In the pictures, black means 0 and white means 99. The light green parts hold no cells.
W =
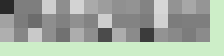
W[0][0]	16
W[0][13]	65
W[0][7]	61
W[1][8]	51
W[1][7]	80
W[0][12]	57
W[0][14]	58
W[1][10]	48
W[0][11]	83
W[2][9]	54
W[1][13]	49
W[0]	[16, 49, 49, 80, 55, 82, 66, 61, 56, 57, 51, 83, 57, 65, 58]
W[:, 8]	[56, 51, 67]

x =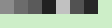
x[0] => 54
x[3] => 13
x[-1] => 15
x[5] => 32

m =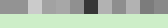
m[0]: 57
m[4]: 65
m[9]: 69
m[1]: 57

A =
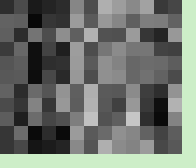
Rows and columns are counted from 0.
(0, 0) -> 18
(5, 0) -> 34
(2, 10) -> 21
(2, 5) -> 37
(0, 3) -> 14
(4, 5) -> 60
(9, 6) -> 35
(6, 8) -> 34
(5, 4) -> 16
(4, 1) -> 36
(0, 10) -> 63
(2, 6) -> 69
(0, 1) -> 29
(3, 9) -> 46
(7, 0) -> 29
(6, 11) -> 18
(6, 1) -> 17
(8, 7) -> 32
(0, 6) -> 30
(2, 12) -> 59
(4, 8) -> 51
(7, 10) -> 22
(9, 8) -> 56
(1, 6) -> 35
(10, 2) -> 8
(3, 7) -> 46
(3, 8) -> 54
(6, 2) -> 41
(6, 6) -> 68
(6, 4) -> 57
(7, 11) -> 6
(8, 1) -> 12
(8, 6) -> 75
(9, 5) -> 60
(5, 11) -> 38

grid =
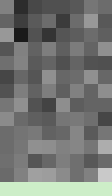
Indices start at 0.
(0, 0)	50
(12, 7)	78
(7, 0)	46
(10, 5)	52
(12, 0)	41
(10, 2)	56
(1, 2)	35
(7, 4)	55
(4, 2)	35
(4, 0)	43
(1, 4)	23
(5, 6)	56
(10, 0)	42
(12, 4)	54
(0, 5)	34
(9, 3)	38
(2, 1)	10
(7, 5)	36
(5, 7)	40
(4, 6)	32
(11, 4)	49
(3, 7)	56
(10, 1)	46
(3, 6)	39
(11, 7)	41
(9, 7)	46
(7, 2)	32
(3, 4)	37
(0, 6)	46
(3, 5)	48
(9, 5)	52

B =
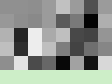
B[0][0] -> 56
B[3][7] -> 52
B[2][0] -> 69
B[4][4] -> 3
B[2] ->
[69, 14, 92, 66, 74, 28, 26, 58]
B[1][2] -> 53
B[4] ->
[55, 88, 29, 40, 3, 63, 7, 84]
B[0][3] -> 60

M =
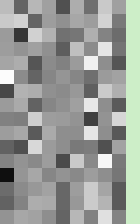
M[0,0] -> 73
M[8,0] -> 50
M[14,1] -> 51
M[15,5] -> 71
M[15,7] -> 87
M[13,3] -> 63
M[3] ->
[61, 57, 62, 56, 36, 74, 54, 89, 45]
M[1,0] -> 78
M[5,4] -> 58
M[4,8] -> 33
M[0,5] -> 67
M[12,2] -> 65
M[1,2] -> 39
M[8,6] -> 25
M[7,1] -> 66
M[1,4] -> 56
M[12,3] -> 52
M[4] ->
[64, 67, 33, 54, 50, 60, 93, 55, 33]
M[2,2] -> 81
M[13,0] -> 42
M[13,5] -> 61
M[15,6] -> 50
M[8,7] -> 57
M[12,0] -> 6
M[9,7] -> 55
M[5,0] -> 98
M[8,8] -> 83
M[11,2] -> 53
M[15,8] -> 51
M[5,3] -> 52
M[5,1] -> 54
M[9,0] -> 61
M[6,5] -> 59
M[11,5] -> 78
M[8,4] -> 60
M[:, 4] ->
[31, 56, 44, 36, 50, 58, 54, 56, 60, 55, 55, 29, 57, 40, 40, 39]

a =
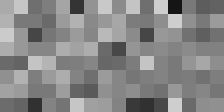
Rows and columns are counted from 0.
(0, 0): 66
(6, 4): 61
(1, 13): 56
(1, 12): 80
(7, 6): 62
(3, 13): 54
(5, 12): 47
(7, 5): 77
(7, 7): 61
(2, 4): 51
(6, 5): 39
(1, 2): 47
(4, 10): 76
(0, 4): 64
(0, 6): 57
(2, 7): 72
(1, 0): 69
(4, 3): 70
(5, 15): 49
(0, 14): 36
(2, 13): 44
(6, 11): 44
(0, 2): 43
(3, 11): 54
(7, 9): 22
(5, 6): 43
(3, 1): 59
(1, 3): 41
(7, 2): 19
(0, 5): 20
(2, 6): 52
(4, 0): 41
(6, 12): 59
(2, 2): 27

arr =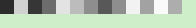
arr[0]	17
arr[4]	88
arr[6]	55

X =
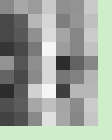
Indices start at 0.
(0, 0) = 53
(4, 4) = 17
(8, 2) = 53
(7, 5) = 54
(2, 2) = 56
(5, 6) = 70
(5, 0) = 39
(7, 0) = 31
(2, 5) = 52
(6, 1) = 34
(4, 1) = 33
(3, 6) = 75
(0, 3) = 78
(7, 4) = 64
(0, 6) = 78
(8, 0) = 26
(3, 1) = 28
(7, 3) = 74
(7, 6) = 79
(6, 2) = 81
